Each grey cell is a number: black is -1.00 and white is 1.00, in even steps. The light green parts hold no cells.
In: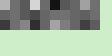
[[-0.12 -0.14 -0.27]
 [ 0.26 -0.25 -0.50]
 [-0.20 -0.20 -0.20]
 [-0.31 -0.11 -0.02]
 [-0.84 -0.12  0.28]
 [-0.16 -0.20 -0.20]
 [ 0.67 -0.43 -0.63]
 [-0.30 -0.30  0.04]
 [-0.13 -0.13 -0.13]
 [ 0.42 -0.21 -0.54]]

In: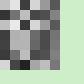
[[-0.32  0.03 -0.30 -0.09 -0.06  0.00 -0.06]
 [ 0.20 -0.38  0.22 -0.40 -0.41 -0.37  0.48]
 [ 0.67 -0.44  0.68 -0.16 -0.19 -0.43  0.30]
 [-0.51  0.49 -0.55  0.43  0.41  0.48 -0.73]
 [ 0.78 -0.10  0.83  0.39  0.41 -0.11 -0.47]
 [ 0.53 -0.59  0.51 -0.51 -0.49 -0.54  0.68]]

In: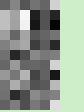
[[ 0.64 -0.72 -0.96 -0.09 -0.69 -0.01  0.65 -0.82  0.45  0.01  0.74]
 [-0.21 -0.35 -0.35 -0.21 -0.28 -0.06 -0.24 -0.23 -0.30 -0.06 -0.20]
 [-0.10 -0.76 -0.83 -0.32 -0.52  0.07 -0.19 -0.47 -0.36  0.08 -0.06]
 [-0.33  0.93  0.89  0.29  0.32 -0.39 -0.21  0.41  0.03 -0.40 -0.38]
 [ 0.04  0.28  0.26 -0.20  0.19 -0.70  0.20 -0.07  0.36 -0.66 -0.02]
 [-0.22  0.50  0.50  0.25  0.00 -0.11 -0.19  0.19 -0.09 -0.11 -0.24]]

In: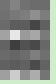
[[-0.15 -0.03 -0.25 -0.04 -0.19 -0.13 -0.23 -0.09]
 [-0.15  0.12 -0.45  0.31 -0.43 -0.01 -0.41  0.35]
 [-0.11 -0.02 -0.27  0.21 -0.36 -0.15 -0.24  0.12]
 [ 0.03 -0.06 -0.27  0.81 -0.51 -0.20 -0.28  0.60]
 [-0.10 -0.12 -0.17  0.27 -0.22 -0.17 -0.24  0.25]]

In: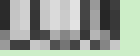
[[-0.51 -0.56 -0.56 -0.54  0.56]
 [-0.68 -0.70 -0.69  0.09  0.04]
 [ 0.20  0.28  0.26  0.42 -0.43]
 [-0.46 -0.46 -0.48 -0.57  0.59]
 [ 0.77  0.75  0.78  0.30 -0.47]
 [ 0.57  0.59  0.59  0.05 -0.08]
 [ 0.71  0.71  0.71  0.36 -0.37]
 [ 0.58  0.55  0.55 -0.44  0.47]
 [-0.55 -0.58 -0.59 -0.54  0.56]
 [ 0.63  0.63  0.65  0.53 -0.52]
 [ 0.53  0.54  0.55  0.51 -0.50]
 [-0.66 -0.66 -0.68 -0.01  0.21]]

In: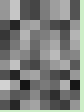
[[-0.36 -0.35  0.18  0.41  0.30  0.05 -0.31  0.19 -0.83 -0.27  0.17]
 [ 0.37  0.37 -0.54 -0.35 -0.24 -0.03  0.34 -0.55  0.39 -0.12 -0.53]
 [ 0.24  0.23 -0.42  0.16  0.32  0.46  0.21 -0.40 -0.18 -0.64 -0.42]
 [-0.01 -0.03 -0.16 -0.01  0.13  0.23 -0.04 -0.15 -0.04 -0.39 -0.17]
 [-0.46 -0.47  0.29 -0.08 -0.17 -0.25 -0.45  0.29 -0.18  0.07  0.28]
 [-0.37 -0.36  0.19  0.41  0.29  0.04 -0.31  0.20 -0.84 -0.26  0.18]
 [ 0.54  0.55 -0.72 -0.20 -0.07  0.15  0.51 -0.72  0.24 -0.31 -0.70]
 [ 0.19  0.18 -0.35 -0.58 -0.46 -0.22  0.14 -0.37  0.65  0.08 -0.35]]

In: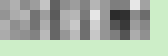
[[ 0.27 -0.15  0.06  0.13]
 [ 0.81  0.09  0.22  0.35]
 [ 0.00 -0.62 -0.55 -0.34]
 [-0.01 -0.66 -0.34 -0.01]
 [ 0.21  0.20  0.17  0.17]
 [ 0.42  0.80  0.63  0.56]
 [ 0.03 -0.04 -0.15 -0.13]
 [ 0.23  0.43  0.57  0.46]
 [ 0.11  0.38  0.34  0.18]
 [-0.24 -0.29 -0.21 -0.20]
 [ 0.54  0.24  0.36  0.45]
 [ 0.23 -0.10 -0.10  0.02]
 [ 0.10  0.42  0.24  0.13]
 [ 0.38  0.35  0.12  0.18]
 [ 0.24  0.16  0.38  0.34]]

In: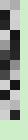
[[ 0.36  0.64  0.62 -0.84 -0.74 -0.70  0.10  0.53 -0.84  0.65  0.43 -0.73]
 [ 0.51 -0.81 -0.71  0.65  0.20 -0.49 -0.78 -0.45  0.65 -0.81  0.54  0.62]]
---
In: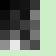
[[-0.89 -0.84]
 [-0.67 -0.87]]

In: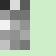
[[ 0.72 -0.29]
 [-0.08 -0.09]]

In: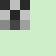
[[ 0.50 -0.68]
 [-0.70  0.53]]

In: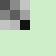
[[ 0.08  0.54]
 [-0.27  0.26]]

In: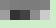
[[-0.02 -0.03]
 [-0.61 -0.48]]

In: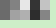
[[0.02 0.81]
 [0.27 0.38]]

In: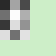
[[ 0.29 -0.42]
 [ 0.98  0.37]]
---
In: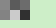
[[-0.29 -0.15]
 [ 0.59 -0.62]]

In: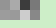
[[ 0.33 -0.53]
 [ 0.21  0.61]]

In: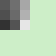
[[-0.13  0.31]
 [-0.17  0.39]]

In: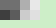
[[-0.12  0.37]
 [-0.28  0.60]]

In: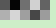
[[-0.96 -0.12]
 [ 0.68  0.25]]

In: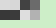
[[ 0.69 -0.48]
 [-0.54  0.74]]

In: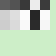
[[-0.35 -0.55]
 [ 0.74  0.98]]

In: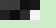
[[-0.54 -0.87]
 [-0.89 -0.67]]
